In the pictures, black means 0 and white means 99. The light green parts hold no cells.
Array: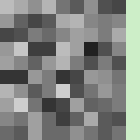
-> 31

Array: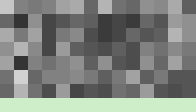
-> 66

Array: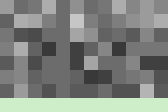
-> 60

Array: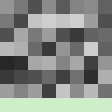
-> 54

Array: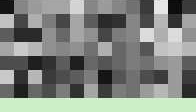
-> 5
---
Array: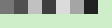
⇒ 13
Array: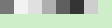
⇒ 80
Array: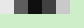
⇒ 78
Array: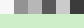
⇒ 23
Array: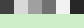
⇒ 15
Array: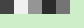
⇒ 45
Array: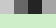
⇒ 64
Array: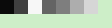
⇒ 83
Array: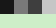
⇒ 77
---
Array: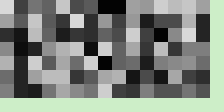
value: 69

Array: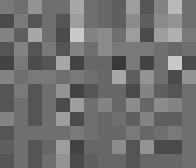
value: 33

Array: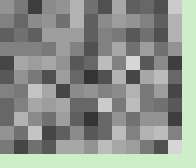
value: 40

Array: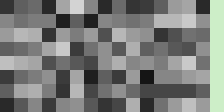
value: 23

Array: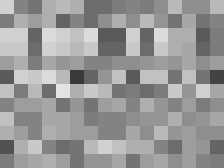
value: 68
